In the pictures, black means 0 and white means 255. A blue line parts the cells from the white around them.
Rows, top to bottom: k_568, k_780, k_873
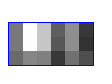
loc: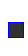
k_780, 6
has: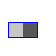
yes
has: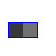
yes
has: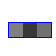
yes
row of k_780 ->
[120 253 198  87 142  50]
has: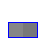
no
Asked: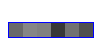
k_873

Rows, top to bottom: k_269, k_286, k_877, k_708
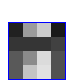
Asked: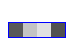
k_708
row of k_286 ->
[53 53 53 65]
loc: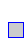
k_269, 3
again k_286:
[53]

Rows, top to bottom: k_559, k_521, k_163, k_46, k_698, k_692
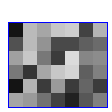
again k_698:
[59]
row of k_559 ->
[ 20 186 166 199 206  66 180]
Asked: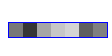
k_46
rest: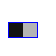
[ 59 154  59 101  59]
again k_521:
[73]
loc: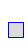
k_163, 5
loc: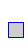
k_559, 5

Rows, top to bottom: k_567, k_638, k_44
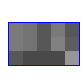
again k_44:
[73]
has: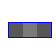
yes
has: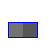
yes
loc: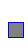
k_638, 4
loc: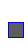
k_638, 5
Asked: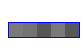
k_567

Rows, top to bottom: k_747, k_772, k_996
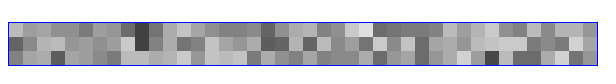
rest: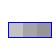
[172  93 100 180 100 187 138 158 116 202 138 195 108 165 172 150 187 195
 202 202 123 138 123 210 165]
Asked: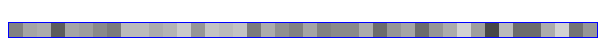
k_996

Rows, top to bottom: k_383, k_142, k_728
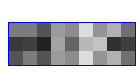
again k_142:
[63]
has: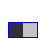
no
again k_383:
[124]

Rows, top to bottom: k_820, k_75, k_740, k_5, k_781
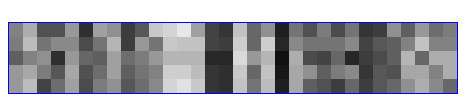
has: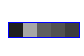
yes
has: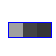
yes
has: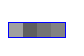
yes
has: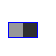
yes

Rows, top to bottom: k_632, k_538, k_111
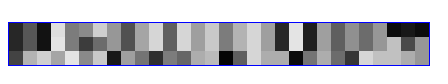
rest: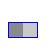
[ 24 159 116  47 124 102 173 186   5  95 214 173 173  12 116 173 108  53
 214 193 193 173 151]
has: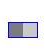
no
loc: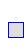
k_632, 4
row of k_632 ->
[ 39  87  18 222 124 138 207 151  81 165 214  95 214 159 201 124 179 214
 159  39 228  31 159  95 144 108 151  12  24  12]
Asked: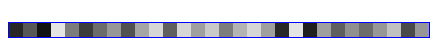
k_538
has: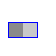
yes

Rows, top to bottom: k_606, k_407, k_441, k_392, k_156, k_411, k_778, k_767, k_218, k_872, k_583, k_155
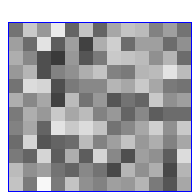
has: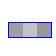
yes
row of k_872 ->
[122 100 213  93 174  93 213 136  79 159 144  93 220]

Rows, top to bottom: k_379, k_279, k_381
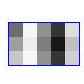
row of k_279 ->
[159 238 125  23 192]
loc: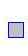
k_279, 5
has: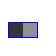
no
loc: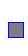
k_279, 3
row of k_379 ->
[109 246 144  53 222]
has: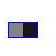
no

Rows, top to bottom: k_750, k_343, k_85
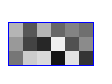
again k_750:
[181]
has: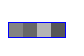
no

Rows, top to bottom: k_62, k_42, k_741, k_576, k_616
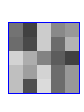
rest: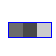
[108 179]
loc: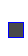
k_42, 2
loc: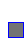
k_62, 1
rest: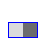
[152]
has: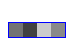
yes

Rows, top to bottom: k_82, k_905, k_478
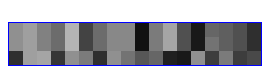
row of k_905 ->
[144 159 129 108 180  67 108 136 136  17 123 165  80  25 115  95  80  47]
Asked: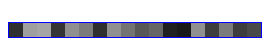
k_478

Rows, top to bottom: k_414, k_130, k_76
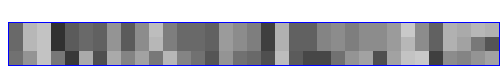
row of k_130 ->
[105 183 195  49  91 105  97 148  91 140 183 126 105 105  97 155 140 126
  63 177  97  97 132 140 126 140 140 155 183 140  97 177 162 120  85]
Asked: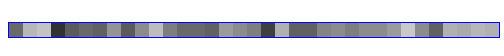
k_414

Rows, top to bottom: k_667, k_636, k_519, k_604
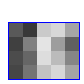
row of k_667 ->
[ 89  56 202 215 165]
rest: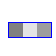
[96]
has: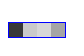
yes

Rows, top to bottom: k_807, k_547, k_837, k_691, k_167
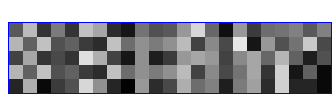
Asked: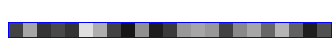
k_837
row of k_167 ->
[ 37 174   9  59  81 215 144  37   2 152  44  73 174 109 129  30 123 160
  44 208  37  37   9]
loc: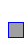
k_167, 18

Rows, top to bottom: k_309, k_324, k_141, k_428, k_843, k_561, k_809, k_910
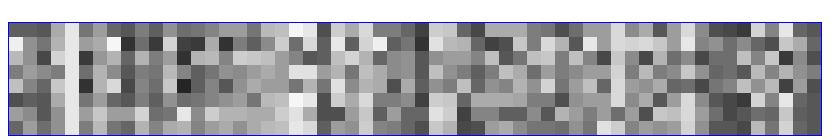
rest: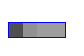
[217 139 171  87 157 217 139  87  72  58 211 132 231 102  87]
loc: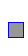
k_141, 7
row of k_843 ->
[191 132 102 199 231  50 179 217  72 132 110 199  37  95 132  87 145 171
 157 157 117 179 117 225 139 179 171  79 171  95 145 125 191 102 145 132
 179 145 211 117 157 191 102 217 157 145 171 102 110  72 117 132 191 145
 185  65 157  79]
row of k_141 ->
[185 145  72 211 231  58 151 179 102 179 125 157  50 179 185 132 205 199
 191 157 132  87  95 191 211 179 102 139 145  87 145 157 157 132 191  87
 117 191 199 125 191 132  72 199 139  72 179 110 139  72 110 110 191 132
 199  58 139  79]
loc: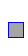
k_561, 37
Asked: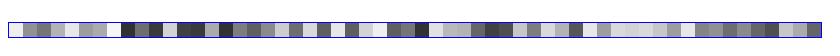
k_324

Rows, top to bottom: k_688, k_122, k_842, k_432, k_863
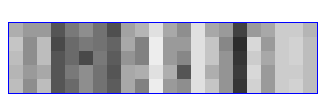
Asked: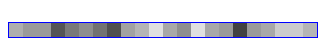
k_688
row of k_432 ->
[181 154 168  85 121 142 114  85 168 174 224 174  85 224 174 148  59 216
 154 204 204 189]
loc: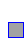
k_688, 9
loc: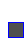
k_688, 8

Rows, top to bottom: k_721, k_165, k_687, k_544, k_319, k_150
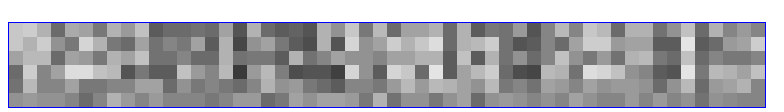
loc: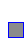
k_150, 52
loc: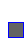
k_721, 21
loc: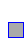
k_721, 5
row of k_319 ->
[114 185 133 133 162 120 120 133 133 162 162 107 146 120 133 120 107 133
 178 146 154 120 107  92 133 133 120 154 185 154 185 178 162 146 185 120
 133 114 162 154 133 162 146 154 154 146 107 146 185 107 154 162 178 133]
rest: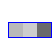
[ 77  70 185 178 114 221 213 193 146 133  92  84 228 120 185 178 162 193]
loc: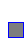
k_544, 20
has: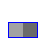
yes

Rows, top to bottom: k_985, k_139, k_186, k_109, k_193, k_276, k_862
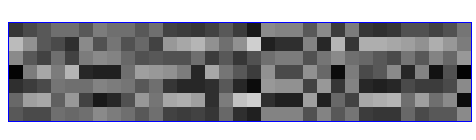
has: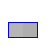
no
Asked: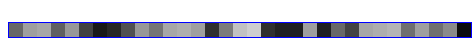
k_276
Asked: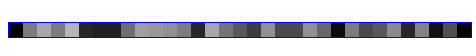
k_109
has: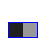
no
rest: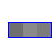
[111  88 111  66  60  66  54 104  47  32 131 131 131  81 131  88 117  60
  54  54 104  74  88  88 138]
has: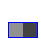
yes
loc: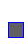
k_276, 4

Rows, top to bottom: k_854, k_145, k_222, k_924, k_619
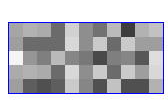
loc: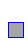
k_854, 1
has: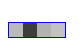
yes
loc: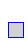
k_854, 5
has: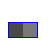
no
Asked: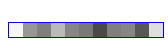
k_222
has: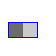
yes
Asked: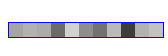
k_854

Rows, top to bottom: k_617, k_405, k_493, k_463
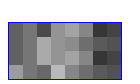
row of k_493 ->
[ 97 118 170 148 163 134  54  68]
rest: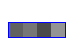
[163 134  54  68]

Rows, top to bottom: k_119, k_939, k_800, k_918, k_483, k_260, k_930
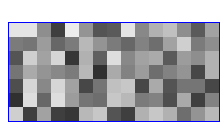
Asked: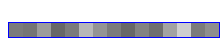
k_939
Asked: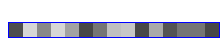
k_483
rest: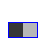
[199  84  63 177 199 177 110 148 184]
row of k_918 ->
[117 170 148 136 123 184  48 170 130 156 110 130 148  71 177]
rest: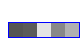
[192 142  90 162]
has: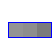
no

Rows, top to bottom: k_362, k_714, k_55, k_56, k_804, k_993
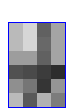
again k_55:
[157]
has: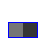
yes
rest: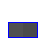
[60 45]
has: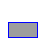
yes
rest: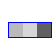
[164]
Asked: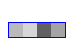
k_362

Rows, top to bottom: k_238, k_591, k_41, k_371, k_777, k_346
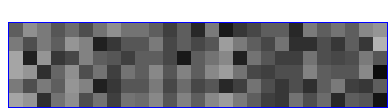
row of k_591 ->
[122  78 122  94 149 130  32  55  86  86 122  71  94  71  86 157 122  94
  71 115  47  47  78  55  94  55 179]
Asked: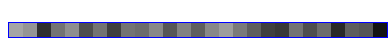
k_346
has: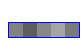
no
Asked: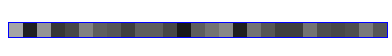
k_41
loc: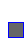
k_371, 4

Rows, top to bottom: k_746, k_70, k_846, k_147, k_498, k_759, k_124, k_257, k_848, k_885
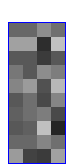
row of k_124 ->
[ 96 111 125  73]
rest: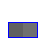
[125  73]
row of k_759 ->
[ 88 111  73 133]
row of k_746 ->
[104 104 141 111]
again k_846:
[88]
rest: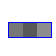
[125]
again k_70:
[161]

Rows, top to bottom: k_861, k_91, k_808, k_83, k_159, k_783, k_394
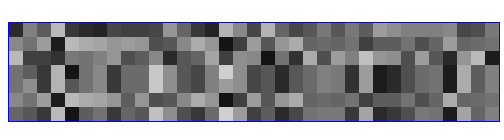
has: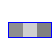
no
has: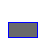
yes
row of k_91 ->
[136 114 156  28 185 171 164 149 156 149  79  87 136 171 149  20  64 156
  87 149 171 101 107 101 114  64  93  93 114  79 101 156 101 107 114]
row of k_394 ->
[101  87  56 185  20  93 114  56 101  87 192 142  79  56 107 207 156  64
  93  42  71 114 120 120  56 164  42  56  79 120 114  28 164 101 128]
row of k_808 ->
[185  64  64  50 120 114 128 149  79  93 136  42  87 101 164  64 142 136
  20 114  50 171  79 156 128 192 149 142  79 156  87  42 149 185  28]

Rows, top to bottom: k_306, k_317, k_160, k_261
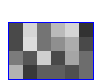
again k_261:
[94]
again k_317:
[73]
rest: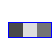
[143 172  73]
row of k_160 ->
[123  86 207  73 165 109]

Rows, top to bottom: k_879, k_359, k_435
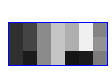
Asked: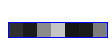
k_435
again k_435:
[27]
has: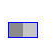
yes

